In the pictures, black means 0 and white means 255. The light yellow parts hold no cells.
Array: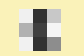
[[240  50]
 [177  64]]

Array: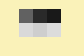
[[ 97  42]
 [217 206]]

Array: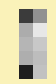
[[ 59 145]
 [172 231]]

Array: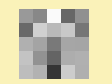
[[153 136]
 [105 208]]

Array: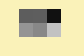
[[ 93  94]
 [148 136]]

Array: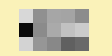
[[216 144]
 [ 10 139]]

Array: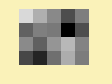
[[217 175]
 [ 97 127]]

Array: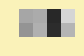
[[166 171]
 [148 176]]
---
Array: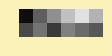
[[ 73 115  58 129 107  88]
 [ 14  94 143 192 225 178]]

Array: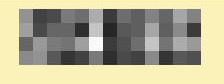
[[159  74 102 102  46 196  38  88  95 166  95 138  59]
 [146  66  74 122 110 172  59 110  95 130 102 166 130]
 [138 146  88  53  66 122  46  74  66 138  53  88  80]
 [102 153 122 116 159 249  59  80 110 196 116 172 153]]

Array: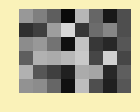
[[177  86  63  32 171 165  39  94]
 [152 127  94  10 183 102  24  78]
 [146 140 102  16 189  78  32  86]
 [140 152 115  16 195  55  39  86]
 [ 94 177 171 183 201  70 209  70]
 [ 47  63 158 215  55 108 134  78]]

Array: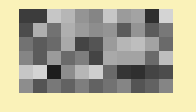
[[198 212  29 141 182 206 106  53  47  68  76]
 [141  84 120  98 126  98 114 133  84  98 133]
 [133  91 155 106 126  68 169 163 163 106 190]
 [114  91 106 169  68  84 155 182 190 163 106]
 [ 76 175 114 175 155 141 148  91 148  91 120]
 [ 60  60 198 182 148 133 198 155 163  47 212]]

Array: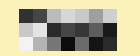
[[243 180 119  12 107  20  42]
 [201 228  42  70  55  93  26]
 [ 49  70 187 215 201 159 207]]

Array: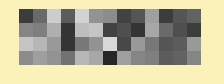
[[197 183 153  52 120 147 217  72 153 120  85  92 153]
 [140 159 147 114 183 167  38 159 133 127  92  98 133]
 [133 127 175  52 190 197  66  79  52 167 106  79  60]
 [ 60 106 205  92 211 147 140  66  85 159  60  85  98]]

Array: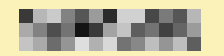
[[196 170 108 149 222 177 216 115 136 190 149 190  94]
 [170 130  78 115  20  57 163 196  94 115  65 101 155]
 [ 57 183 202 130  86 155  43 209 209  72 122  86 183]]

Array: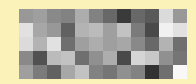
[[225 167 152  97 179 187 159 194 123  73 241 225]
 [219 179 225 111 159 173 159 167 137 104 179 111]
 [159 123  97 167 194 130 117 144 130  50 111 248]
 [152 159 137 130 173 130 104  58 104  89 219 152]
 [137  81 187 194 111 144 173  73 213 200 144 117]]

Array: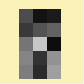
[[132  51 146]
 [125  43 159]
 [117 199  13]
 [ 76  19  27]
 [ 57  83  98]]
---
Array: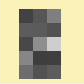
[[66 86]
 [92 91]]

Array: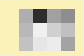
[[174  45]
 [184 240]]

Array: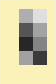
[[174 223]
 [ 85 163]]

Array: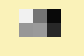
[[241 116]
 [151 154]]

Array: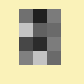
[[112  32]
 [196  97]]

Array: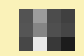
[[ 83 156]
 [ 85 133]]
